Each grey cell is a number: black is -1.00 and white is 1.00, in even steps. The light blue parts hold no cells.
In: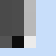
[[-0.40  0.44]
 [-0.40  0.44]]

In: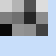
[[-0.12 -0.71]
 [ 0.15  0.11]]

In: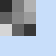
[[ 0.07  0.22]
 [-0.23 -0.57]]

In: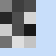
[[-0.39  0.66]
 [-0.40 -0.81]]

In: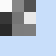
[[-0.08  0.82]
 [-0.03 -0.02]]

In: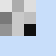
[[ 0.58  0.50]
 [ 0.58 -0.88]]

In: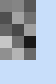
[[ 0.28 -0.12]
 [-0.44  0.25]]
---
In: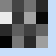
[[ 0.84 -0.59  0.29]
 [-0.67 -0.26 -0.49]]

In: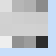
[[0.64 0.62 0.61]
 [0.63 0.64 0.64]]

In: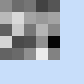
[[ 0.46  0.70  0.29]
 [-0.25  0.58 -0.06]]

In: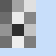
[[-0.15  0.84  0.05]
 [ 0.16 -0.64  0.53]]

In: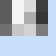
[[-0.28  0.91  0.36]
 [-0.12  0.56  0.65]]

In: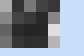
[[ 0.06 -0.47 -0.55]
 [-0.23 -0.67 -0.71]]

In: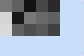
[[ 0.66 -0.81 -0.06]
 [ 0.71 -0.25 -0.39]]

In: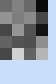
[[ 0.15 -0.02  0.09]
 [-0.45  0.18 -0.35]]
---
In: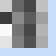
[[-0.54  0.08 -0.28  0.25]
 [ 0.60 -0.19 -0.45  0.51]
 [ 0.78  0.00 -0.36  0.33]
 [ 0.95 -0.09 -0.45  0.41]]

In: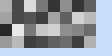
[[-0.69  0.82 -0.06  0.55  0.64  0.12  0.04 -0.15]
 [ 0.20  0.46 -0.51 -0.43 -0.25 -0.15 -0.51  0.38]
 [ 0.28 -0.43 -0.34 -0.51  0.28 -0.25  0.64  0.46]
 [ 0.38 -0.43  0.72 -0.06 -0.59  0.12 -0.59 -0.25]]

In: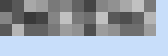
[[-0.47 -0.31  0.32  0.22 -0.05  0.04 -0.23 -0.47  0.04  0.14  0.32  0.51
  -0.05]
 [-0.31  0.42 -0.23 -0.23 -0.05  0.22  0.14 -0.39  0.22  0.14 -0.14 -0.14
   0.22]
 [ 0.04 -0.31 -0.55 -0.47  0.04  0.51 -0.05 -0.14  0.51 -0.31 -0.39 -0.23
   0.42]]

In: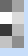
[[-0.56  0.45]
 [-0.18  0.28]
 [ 0.53  0.11]
 [ 0.99  0.72]]

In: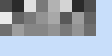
[[-0.39 -0.67  0.75 -0.05  0.40  0.66 -0.67 -0.39]
 [-0.14  0.23  0.05  0.05  0.15 -0.05  0.15 -0.14]
 [ 0.83 -0.22 -0.05  0.15  0.32 -0.31  0.23 -0.22]]

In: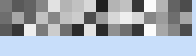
[[-0.30 -0.58  0.87 -0.04  0.60 -0.14 -0.67  0.77 -0.67  0.13 -0.14 -0.58
   0.97  0.31  0.05 -0.40]
 [-0.14  0.31 -0.22  0.51  0.05  0.51  0.60 -0.40  0.22  0.69  0.87  0.69
   0.05  0.22 -0.14  0.31]
 [-0.04 -0.30 -0.22  0.05  0.77  0.41  0.51  0.69 -0.75  0.41  0.51 -0.58
   0.97  0.41 -0.22 -0.40]]

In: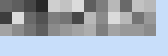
[[-0.52  0.72 -0.18 -0.36 -0.01 -0.09 -0.44  0.44  0.09  0.72  0.44 -0.09
   0.19]
 [-0.18 -0.26 -0.44 -0.68  0.62  0.52  0.72 -0.26 -0.01  0.44 -0.18  0.52
   0.44]
 [ 0.28  0.09 -0.09 -0.26  0.09  0.19  0.28  0.36 -0.01  0.28  0.19  0.19
   0.09]]

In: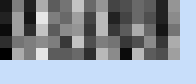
[[-1.00  0.35 -0.01  0.80 -0.28 -0.28 -0.18 -0.64  0.45  0.09 -0.91  0.45
  -0.28 -0.38  0.25]
 [-0.91  0.25 -0.64  0.53 -0.28  0.09  0.17 -0.56  0.45 -0.56 -0.28  0.35
  -0.18 -0.83 -0.09]
 [-0.83 -0.01 -0.73  0.35 -0.28 -0.09  0.53 -0.18  0.17 -0.47 -0.38 -0.18
  -0.28 -0.73  0.17]
 [-0.73  0.25 -0.83  0.80 -0.01 -0.18  0.25 -0.47  0.45 -0.73 -0.47 -0.18
  -0.38 -0.73  0.09]
 [-0.64 -0.09 -0.01  0.09 -0.01 -0.56  0.53 -0.38 -0.01 -0.09 -0.56 -0.38
   0.09 -0.56  0.35]]

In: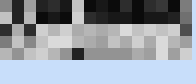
[[-0.65  0.34 -0.65  0.62  0.43  0.62  0.34  0.43  0.34  0.43  0.71  0.52
   0.62  0.52  0.62 -0.39]
 [-0.03  0.52  0.06  0.52  0.71  0.71  0.43  0.34  0.25  0.52  0.34  0.62
   0.34  0.71  0.43  0.25]
 [ 0.06 -0.73  0.25 -0.73 -0.65 -0.81  0.52 -0.91 -0.81 -0.91 -0.65 -0.91
  -0.65 -0.56 -0.91 -0.03]
 [ 0.43  0.15  0.52  0.62  0.43  0.15 -0.73  0.15  0.15  0.15  0.15  0.34
   0.25  0.71  0.25  0.62]
 [ 0.52 -0.73  0.43 -0.91 -0.81 -0.91  0.62 -0.65 -0.73 -0.81 -0.81 -0.91
  -0.81 -0.81 -0.73 -0.12]]
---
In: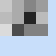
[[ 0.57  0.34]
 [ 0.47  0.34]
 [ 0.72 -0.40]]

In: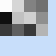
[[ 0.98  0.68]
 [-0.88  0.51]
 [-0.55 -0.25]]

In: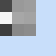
[[-0.44  0.20]
 [ 0.93  0.31]
 [-0.53  0.07]]

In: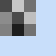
[[-0.43  0.56]
 [ 0.10 -0.41]
 [ 0.00 -0.77]]

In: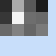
[[-0.67  0.34]
 [-0.57  0.91]
 [-0.18  0.02]]

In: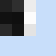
[[-0.74 -0.63]
 [-0.87 -0.88]
 [-0.67 -0.85]]
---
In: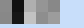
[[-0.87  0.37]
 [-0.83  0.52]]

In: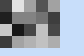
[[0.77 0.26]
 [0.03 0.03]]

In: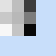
[[ 0.49 -0.53]
 [ 0.44 -0.03]]

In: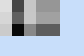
[[-0.45  0.55]
 [-0.25  0.56]]

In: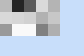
[[-0.71 -0.29]
 [ 0.68  0.64]]

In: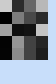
[[-0.66 -0.19]
 [-0.03 -0.43]]
